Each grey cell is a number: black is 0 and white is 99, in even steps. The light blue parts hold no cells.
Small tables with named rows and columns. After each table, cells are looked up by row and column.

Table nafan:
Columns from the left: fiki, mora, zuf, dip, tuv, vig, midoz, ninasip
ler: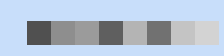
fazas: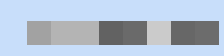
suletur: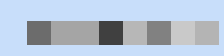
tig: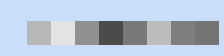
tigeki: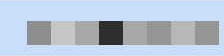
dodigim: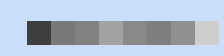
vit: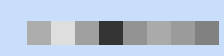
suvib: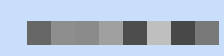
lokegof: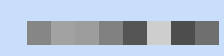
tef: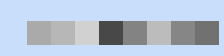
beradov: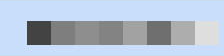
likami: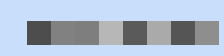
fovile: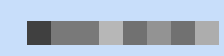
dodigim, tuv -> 53
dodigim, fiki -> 24
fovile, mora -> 47
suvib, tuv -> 30
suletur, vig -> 50
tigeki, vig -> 58
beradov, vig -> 43
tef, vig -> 73
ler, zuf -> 60
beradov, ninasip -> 86
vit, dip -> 20
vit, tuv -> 57
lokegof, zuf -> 61
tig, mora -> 88

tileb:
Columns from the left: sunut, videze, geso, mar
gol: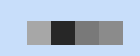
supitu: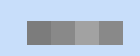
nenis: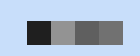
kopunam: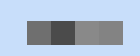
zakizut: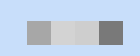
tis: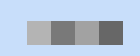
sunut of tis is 70
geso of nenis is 37
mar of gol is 54
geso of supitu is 63
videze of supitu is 53
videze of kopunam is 29

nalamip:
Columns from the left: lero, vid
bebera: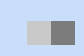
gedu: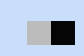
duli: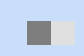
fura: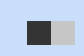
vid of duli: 87
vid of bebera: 48
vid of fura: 77
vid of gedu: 2
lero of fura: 20
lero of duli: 49
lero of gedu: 73
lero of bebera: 78
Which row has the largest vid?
duli

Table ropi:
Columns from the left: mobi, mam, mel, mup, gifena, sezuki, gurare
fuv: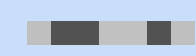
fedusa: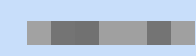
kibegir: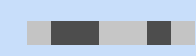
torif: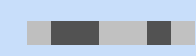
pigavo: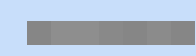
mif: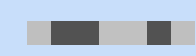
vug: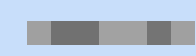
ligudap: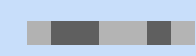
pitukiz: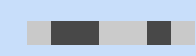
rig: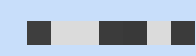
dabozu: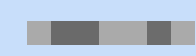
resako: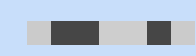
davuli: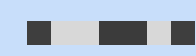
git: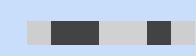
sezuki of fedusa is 45
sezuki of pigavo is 54
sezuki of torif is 32
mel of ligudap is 37
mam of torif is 32
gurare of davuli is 24
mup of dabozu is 66

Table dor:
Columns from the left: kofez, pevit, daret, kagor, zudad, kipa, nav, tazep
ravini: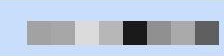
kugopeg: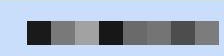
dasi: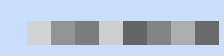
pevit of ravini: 65
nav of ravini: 66
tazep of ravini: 37
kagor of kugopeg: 9
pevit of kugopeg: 47
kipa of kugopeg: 45
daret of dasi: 48
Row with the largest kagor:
dasi

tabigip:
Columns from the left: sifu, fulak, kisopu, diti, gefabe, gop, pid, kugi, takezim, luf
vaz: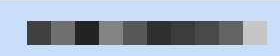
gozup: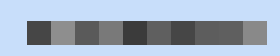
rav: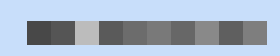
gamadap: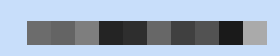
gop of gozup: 37
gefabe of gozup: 23
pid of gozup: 27
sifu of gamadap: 42
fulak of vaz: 43
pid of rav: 40
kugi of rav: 53
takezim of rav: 37
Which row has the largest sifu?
gamadap

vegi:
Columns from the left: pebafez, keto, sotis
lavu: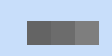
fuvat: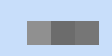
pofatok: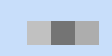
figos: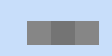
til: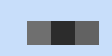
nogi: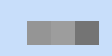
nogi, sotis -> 45
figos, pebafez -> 52
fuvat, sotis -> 46
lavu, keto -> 42
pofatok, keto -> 45
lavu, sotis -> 49
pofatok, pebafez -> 75
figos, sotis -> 52
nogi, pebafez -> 58
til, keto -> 17
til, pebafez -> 43
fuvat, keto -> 42
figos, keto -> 45
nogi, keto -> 61
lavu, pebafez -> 39
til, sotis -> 38
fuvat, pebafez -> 56
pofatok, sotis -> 67
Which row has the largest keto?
nogi

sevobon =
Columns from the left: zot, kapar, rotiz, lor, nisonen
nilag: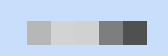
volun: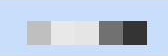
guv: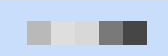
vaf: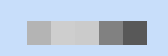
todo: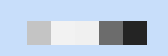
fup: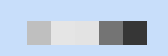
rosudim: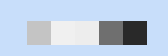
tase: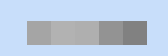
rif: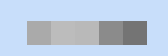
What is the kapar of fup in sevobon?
89
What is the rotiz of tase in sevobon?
68
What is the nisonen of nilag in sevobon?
31
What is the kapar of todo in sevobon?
94
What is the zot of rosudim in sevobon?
76
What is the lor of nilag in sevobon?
49
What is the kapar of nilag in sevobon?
82
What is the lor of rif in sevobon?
54

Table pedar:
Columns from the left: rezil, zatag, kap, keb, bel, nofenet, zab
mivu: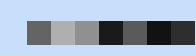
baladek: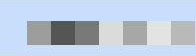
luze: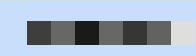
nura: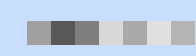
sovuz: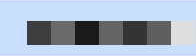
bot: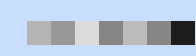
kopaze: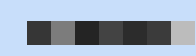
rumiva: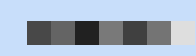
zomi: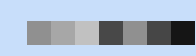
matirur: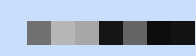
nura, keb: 84
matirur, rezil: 44
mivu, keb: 10
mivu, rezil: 39
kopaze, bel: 17
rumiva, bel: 25
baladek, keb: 85
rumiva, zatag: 39
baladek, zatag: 33
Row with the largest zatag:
matirur

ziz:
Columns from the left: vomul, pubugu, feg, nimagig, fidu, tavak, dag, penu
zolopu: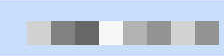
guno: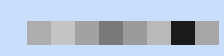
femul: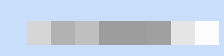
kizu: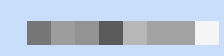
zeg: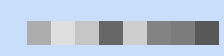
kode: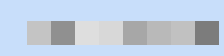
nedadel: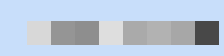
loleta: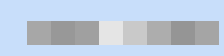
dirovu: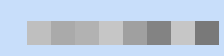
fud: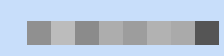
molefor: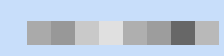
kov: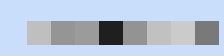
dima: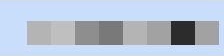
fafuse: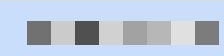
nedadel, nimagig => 86
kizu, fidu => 71
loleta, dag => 58
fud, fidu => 61
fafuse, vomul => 44
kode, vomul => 76
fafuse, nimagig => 81
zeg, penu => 34
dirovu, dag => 77
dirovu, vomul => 74
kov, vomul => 74
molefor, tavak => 61
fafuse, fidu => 63
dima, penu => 63
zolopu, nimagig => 96

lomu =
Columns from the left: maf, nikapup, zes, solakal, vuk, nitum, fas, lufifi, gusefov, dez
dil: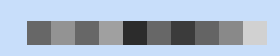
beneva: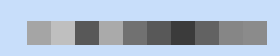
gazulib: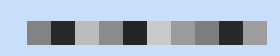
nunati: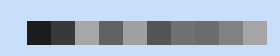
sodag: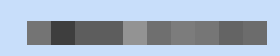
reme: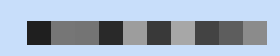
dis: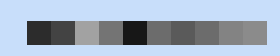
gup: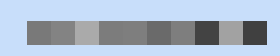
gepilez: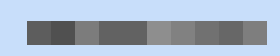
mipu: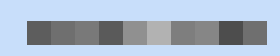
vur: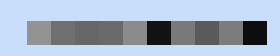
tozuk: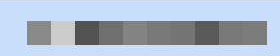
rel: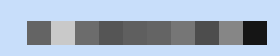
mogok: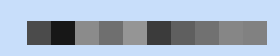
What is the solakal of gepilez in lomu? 38
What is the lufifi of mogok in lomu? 44
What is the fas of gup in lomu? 49
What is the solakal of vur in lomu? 41
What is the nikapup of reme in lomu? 46
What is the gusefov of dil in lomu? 53
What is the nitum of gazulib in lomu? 78
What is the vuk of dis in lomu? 9
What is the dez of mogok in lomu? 50
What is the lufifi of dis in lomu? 42
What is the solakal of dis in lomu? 45
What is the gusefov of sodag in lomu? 39
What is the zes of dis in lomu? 63
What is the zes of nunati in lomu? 65
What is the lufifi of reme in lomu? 26
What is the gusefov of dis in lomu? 51

